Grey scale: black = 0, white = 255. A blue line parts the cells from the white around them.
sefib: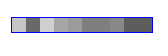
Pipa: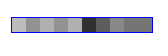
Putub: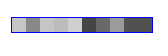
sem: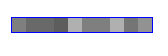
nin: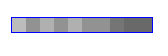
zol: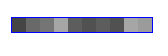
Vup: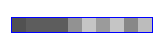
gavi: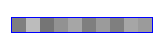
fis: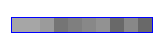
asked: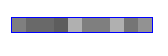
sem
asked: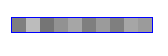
gavi

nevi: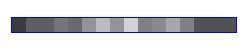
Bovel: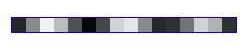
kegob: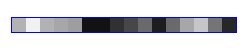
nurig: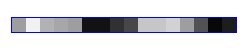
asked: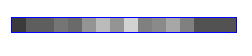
nevi
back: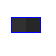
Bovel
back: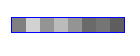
nevi
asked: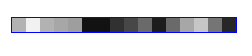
kegob
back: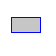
nurig

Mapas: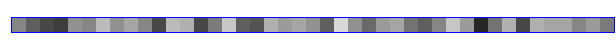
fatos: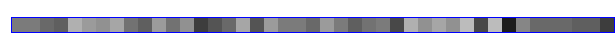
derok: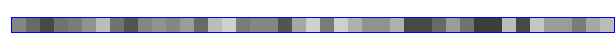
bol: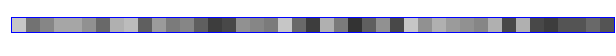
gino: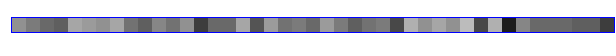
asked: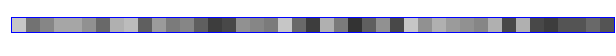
bol
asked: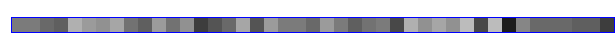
fatos

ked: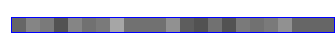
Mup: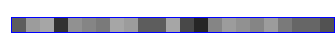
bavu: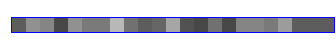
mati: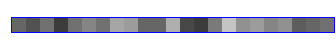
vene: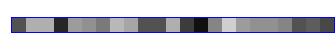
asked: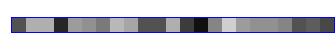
vene
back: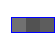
ked

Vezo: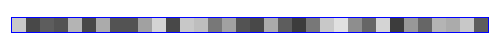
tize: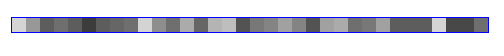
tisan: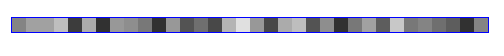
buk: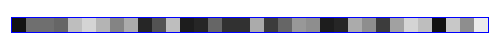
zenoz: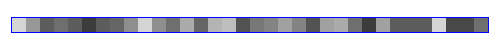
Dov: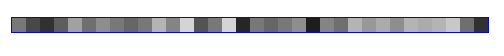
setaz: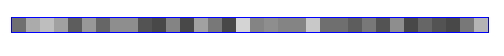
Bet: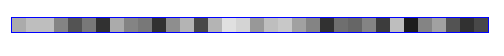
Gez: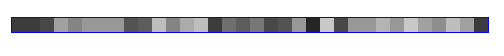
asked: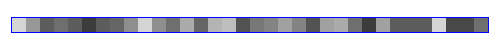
zenoz
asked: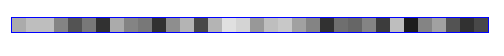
Bet

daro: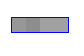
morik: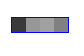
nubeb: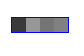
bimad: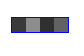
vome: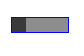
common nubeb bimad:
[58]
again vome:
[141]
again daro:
[161]
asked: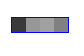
morik
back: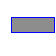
vome
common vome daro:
[141]
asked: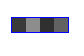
bimad

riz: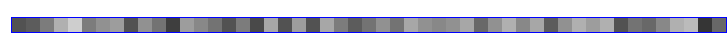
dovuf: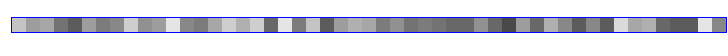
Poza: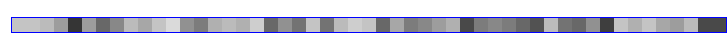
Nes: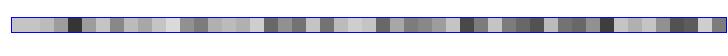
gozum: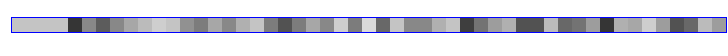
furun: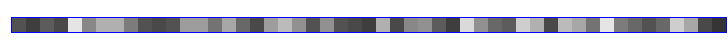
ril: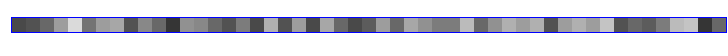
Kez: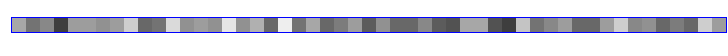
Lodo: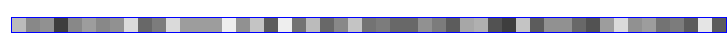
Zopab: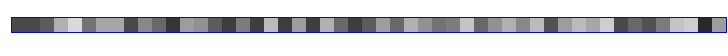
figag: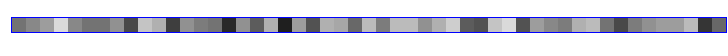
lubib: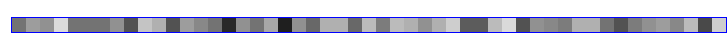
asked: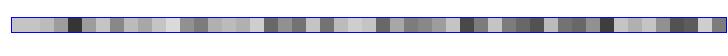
Nes
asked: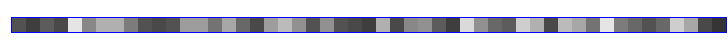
furun

